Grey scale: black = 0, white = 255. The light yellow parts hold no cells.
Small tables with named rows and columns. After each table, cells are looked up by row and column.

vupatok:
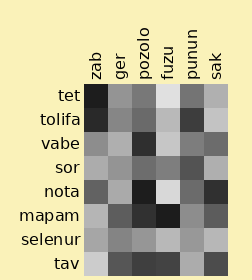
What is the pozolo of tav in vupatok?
63
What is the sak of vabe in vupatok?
108
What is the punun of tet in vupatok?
116
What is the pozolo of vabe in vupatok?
47
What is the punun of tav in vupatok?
172
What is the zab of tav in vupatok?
204
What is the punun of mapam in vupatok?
141
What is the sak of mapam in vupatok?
92
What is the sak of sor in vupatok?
175
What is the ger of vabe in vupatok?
175
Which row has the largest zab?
tav

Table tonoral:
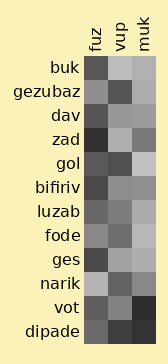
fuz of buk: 87
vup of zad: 175
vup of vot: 131
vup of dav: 150
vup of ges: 162
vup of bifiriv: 141
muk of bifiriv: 143
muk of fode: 184
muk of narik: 136
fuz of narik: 179
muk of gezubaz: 173
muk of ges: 174
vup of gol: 80
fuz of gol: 89
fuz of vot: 95
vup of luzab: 124
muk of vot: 44
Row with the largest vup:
buk

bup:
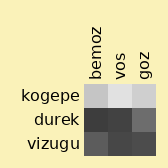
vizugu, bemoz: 92
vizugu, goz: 76
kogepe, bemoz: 197
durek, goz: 109
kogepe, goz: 207
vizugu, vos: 71
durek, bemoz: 61
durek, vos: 66

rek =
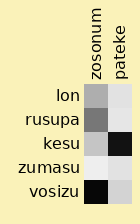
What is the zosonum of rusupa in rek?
119
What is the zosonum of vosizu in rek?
7
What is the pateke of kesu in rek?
18
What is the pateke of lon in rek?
226
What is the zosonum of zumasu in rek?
238
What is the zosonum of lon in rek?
174
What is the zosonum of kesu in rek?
197
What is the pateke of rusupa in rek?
230
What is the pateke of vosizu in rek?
211
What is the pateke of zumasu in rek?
226
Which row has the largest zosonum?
zumasu

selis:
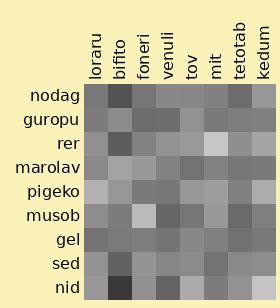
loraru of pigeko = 177
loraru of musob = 141
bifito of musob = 124
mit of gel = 127
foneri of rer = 130
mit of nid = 124
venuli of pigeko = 119
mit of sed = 115
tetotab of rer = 143
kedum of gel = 120
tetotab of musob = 105
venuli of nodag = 136
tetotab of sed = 137
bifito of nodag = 83
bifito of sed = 98

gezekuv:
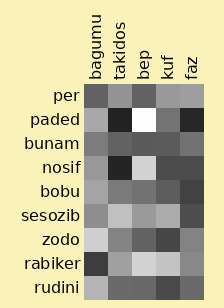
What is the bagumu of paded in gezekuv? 168
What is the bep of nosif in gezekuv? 211
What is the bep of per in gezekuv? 98
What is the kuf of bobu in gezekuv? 93
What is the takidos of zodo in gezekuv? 132
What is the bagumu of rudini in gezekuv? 180
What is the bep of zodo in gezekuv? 98
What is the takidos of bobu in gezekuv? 122
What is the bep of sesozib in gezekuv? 154
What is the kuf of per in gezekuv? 153
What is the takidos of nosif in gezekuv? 36
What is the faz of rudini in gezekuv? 106
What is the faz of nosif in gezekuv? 76
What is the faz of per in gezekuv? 158
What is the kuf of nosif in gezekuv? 75
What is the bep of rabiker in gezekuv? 210
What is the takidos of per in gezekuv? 148
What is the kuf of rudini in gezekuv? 74
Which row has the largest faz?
per

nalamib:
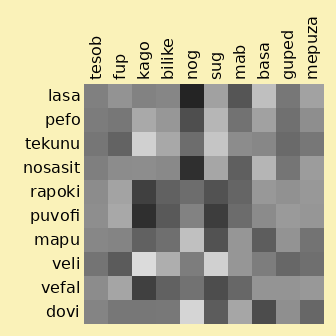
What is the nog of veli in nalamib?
125
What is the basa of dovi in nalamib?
76
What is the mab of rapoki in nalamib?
101
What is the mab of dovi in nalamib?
166
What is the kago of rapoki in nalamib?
64
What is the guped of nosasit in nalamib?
117
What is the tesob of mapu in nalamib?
135
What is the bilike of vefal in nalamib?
97
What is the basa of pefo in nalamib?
161
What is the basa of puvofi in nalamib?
139
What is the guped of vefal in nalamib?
148
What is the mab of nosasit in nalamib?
95
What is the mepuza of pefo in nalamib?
142
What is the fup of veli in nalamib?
91
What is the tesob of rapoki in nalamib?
140
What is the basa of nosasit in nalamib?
181
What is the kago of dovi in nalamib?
119
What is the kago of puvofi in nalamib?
47
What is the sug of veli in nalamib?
208
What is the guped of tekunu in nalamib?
106
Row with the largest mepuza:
lasa

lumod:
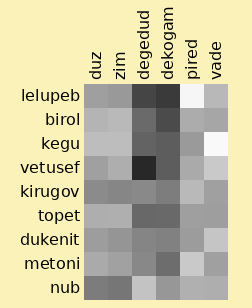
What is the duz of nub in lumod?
124
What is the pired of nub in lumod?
176
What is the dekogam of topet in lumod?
105
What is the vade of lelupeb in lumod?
184
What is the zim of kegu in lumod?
189
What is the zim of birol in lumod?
185
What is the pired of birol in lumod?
172
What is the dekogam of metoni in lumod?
109
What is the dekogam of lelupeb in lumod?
58
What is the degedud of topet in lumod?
104
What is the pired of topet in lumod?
159
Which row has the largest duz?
kegu

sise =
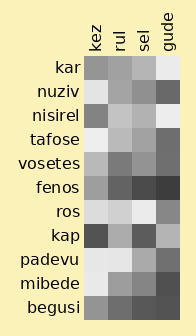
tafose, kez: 238
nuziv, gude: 105
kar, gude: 235
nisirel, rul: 195
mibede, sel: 133
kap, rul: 172
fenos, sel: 75
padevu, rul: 230
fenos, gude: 61
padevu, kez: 231
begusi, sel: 88

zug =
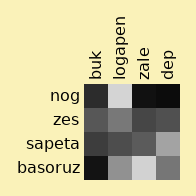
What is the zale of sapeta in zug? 91
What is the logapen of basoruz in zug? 145
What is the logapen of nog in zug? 212
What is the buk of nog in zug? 44
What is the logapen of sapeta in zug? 77
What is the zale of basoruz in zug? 210
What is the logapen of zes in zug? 120
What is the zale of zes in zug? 70
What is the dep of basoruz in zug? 118
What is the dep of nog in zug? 12

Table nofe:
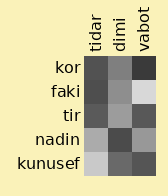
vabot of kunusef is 85
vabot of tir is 88
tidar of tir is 90
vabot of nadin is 152
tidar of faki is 78
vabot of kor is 58
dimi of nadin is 75

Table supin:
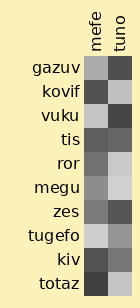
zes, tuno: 86
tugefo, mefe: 207
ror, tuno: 201
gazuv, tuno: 79
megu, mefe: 141
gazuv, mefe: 171
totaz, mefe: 63
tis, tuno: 101

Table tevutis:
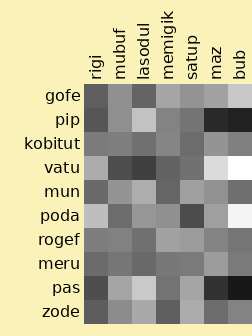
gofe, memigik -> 165
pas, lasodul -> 201
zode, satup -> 171
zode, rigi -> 93
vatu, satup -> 113
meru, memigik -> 120
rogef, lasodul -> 112

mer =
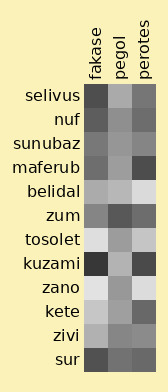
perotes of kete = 104
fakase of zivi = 177
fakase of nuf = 93
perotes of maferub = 77
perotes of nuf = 109
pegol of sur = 114
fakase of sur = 81
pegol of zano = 152
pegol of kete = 159
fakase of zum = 133
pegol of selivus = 170
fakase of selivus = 78

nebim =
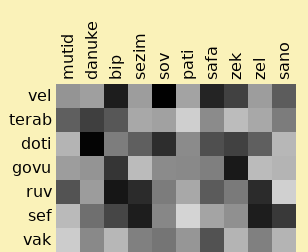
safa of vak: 82
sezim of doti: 95
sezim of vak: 128
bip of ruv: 22
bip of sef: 70
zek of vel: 65
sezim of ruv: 43
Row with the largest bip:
vak

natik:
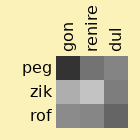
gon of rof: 139
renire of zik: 195
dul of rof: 101
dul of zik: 125
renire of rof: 134
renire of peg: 115

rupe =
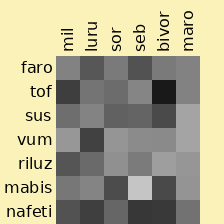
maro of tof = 130
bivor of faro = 122
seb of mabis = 197
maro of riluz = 150
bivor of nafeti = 57
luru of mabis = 132
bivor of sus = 74
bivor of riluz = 158
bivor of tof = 25
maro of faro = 130
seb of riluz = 123
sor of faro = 122
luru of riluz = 106
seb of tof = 133
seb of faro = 82
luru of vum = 65
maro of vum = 164

